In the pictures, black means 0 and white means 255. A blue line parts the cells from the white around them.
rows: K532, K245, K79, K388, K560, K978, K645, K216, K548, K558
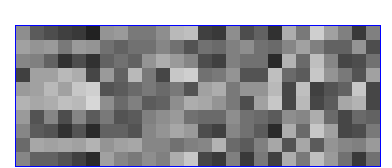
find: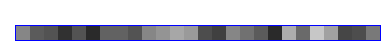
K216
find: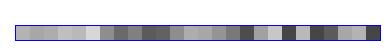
K978
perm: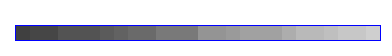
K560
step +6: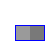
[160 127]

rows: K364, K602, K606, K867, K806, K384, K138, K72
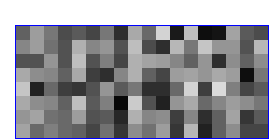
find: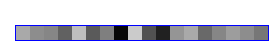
K384
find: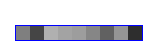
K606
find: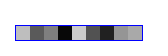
K384

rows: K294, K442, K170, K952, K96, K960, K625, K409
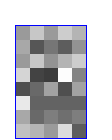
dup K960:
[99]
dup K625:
[126]
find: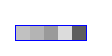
K409
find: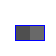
K96
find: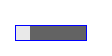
K960
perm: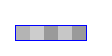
K294
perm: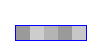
K294

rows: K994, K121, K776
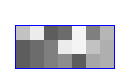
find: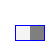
K994
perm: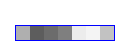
K121
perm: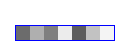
K121
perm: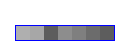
K776

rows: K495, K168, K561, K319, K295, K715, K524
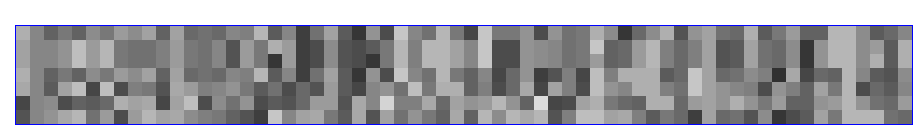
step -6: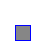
[128]
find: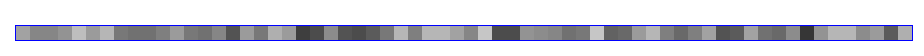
K168
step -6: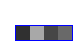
[ 42 162  64  99]

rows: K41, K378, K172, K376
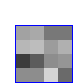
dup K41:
[120]
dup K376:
[141]

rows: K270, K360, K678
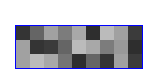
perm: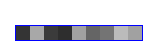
K678
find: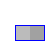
K270
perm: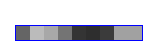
K678
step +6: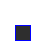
[52]
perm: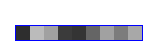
K270

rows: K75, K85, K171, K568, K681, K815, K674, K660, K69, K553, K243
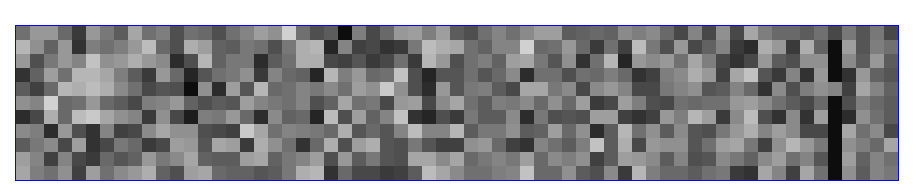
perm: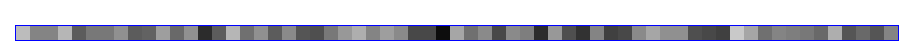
K660
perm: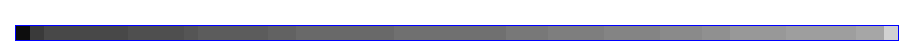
K815
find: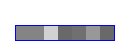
K85
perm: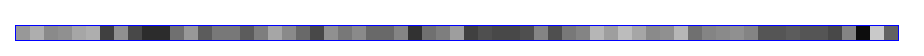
K681
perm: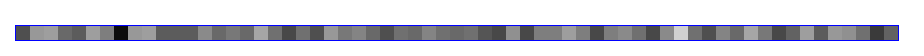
K75
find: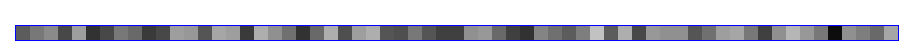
K69
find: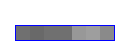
K815

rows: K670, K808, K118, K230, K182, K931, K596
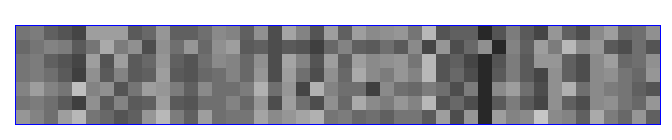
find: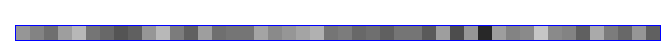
K596
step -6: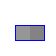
[144 125]
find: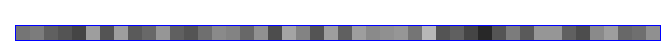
K118
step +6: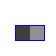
[ 69 150]
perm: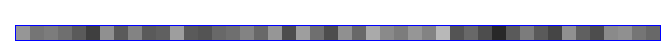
K230

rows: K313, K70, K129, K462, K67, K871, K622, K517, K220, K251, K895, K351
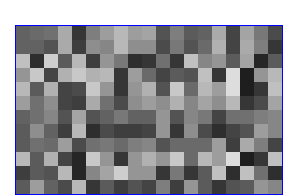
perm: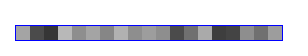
K871
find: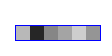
K895
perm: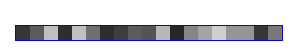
K895
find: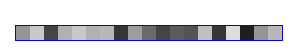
K462
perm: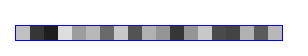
K67
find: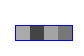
K313

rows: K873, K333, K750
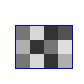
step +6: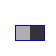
[181  57]
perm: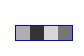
K750
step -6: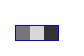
[112 209  45]

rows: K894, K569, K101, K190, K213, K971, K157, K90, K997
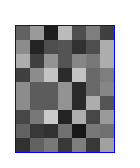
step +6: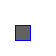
[104]
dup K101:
[173]
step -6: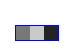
[114 196  30]
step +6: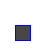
[77]

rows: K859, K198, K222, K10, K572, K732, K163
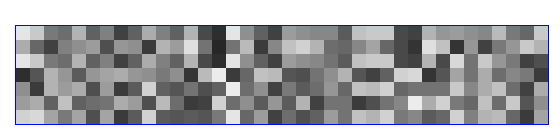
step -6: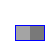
[158 115]
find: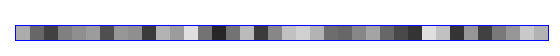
K198
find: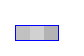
K198
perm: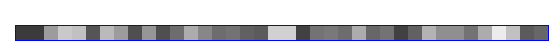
K572
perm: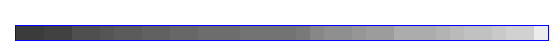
K572
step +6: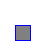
[134]

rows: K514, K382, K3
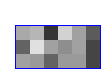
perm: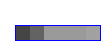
K3
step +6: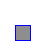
[148]
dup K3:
[154]

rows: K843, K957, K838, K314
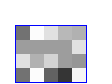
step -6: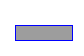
[151 151 151 151]
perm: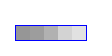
K838
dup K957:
[157]
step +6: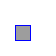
[163]
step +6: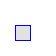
[231]
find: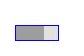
K957

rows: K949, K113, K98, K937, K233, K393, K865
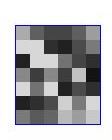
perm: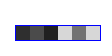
K233
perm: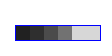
K233
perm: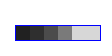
K113
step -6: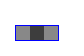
[130  55 130]
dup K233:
[215]

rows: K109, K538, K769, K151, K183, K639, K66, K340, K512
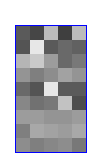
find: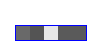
K183
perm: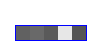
K538
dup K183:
[90]

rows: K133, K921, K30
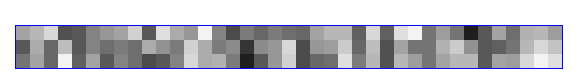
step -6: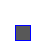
[82]
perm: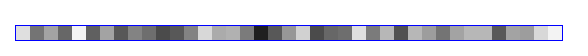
K30
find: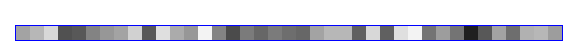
K133
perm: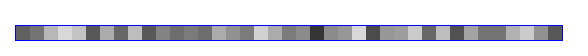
K921
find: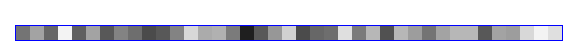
K30
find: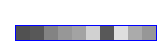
K133

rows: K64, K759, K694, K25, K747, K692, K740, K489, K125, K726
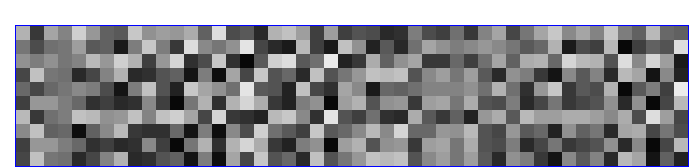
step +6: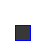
[62]
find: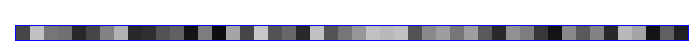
K726
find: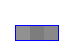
K759

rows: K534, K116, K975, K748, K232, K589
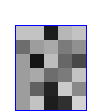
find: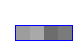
K748
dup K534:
[195]

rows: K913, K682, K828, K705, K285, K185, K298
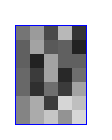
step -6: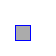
[165]
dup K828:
[96]
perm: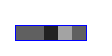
K828
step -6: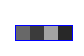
[ 98  53 157  34]
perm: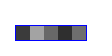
K285
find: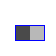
K913
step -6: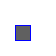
[90]

